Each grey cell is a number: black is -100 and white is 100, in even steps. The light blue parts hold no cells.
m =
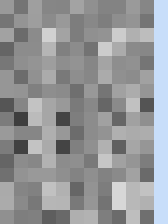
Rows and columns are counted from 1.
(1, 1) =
20
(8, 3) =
53
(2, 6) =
-2
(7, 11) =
17
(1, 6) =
28
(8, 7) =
7
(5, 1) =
-7
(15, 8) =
-10
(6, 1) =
18
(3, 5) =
28
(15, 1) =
34
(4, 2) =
10
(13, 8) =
2
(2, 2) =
16
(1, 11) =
5
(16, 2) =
-1
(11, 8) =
39
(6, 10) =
10
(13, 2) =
15
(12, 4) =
40
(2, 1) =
-8
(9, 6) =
-1
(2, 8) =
-1
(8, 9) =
8
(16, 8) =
-1
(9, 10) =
26
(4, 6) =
10
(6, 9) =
13
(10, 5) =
19
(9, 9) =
-20
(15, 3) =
-6
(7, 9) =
26
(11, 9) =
-25
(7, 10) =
35
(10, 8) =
15
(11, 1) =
-3

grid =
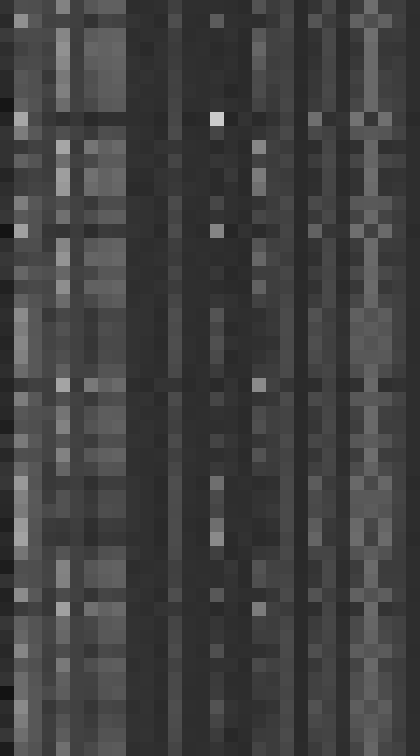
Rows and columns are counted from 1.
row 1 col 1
-60
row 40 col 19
-57
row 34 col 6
-48
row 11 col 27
-19
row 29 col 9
-39
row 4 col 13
-54
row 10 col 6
-48
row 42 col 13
-49
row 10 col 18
-64
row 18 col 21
-48
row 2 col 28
-24
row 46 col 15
-63
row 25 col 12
-66
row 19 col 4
-46
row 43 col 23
-35
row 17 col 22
-67
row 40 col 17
-67
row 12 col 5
-14
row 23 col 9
-45
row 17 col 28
-17
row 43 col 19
-63
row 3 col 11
-62
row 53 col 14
-63
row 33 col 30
-64
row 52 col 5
-34
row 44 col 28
-60
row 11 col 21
-54
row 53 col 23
-48
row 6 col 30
-64
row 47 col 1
-69
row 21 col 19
-23
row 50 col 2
-15
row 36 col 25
-62
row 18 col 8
-25
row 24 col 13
-41
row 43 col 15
-65
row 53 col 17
-69
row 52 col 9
-41
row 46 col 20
-51
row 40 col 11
-62

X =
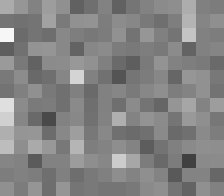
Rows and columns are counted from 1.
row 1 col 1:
34
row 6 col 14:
18
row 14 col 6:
-8
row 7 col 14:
3
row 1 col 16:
-3
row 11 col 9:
11
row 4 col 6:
-22
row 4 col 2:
-11
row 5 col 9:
-17
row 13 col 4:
-13
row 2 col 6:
14
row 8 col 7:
-13
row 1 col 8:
2
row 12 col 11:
-3
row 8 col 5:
-12
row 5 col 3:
-23
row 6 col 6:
66
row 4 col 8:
9
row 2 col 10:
6
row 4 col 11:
-1
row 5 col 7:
14
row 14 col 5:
17
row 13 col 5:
0
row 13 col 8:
0
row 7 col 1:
-10
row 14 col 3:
17
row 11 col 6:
42
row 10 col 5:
7
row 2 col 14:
41
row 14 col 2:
-3
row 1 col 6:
-24
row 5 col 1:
21
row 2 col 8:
-2
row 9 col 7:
-11
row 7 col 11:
6
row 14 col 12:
12
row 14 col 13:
-9

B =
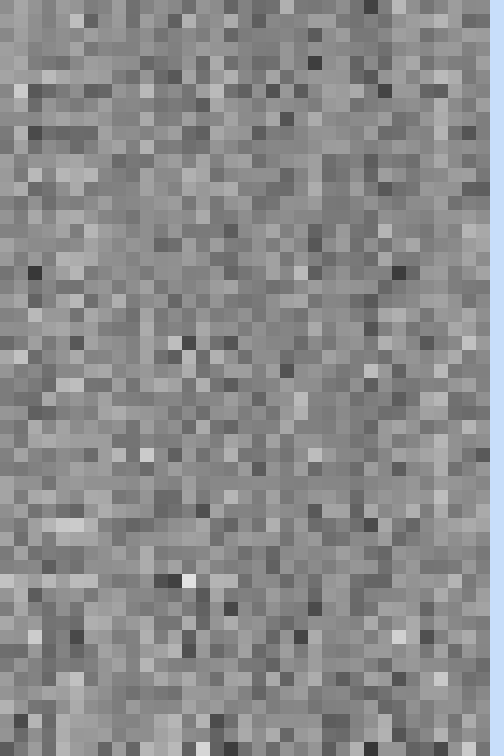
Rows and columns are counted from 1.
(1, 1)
11
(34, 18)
21
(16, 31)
2
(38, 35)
28
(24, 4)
26
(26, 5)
16
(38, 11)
-13
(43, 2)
38
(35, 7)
14
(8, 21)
10
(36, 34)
8
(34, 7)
19
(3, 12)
-10
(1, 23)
-7
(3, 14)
8
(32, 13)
-1
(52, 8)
16
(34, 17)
-3
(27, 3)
7
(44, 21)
0
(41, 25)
10
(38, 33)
26
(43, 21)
6
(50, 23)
-4
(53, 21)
-19
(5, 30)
32
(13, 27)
-21
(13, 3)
45
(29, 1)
-3
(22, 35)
7
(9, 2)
9
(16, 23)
5
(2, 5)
16
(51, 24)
0
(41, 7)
13
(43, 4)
5
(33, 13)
-25
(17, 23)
-22
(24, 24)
0
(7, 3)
-31
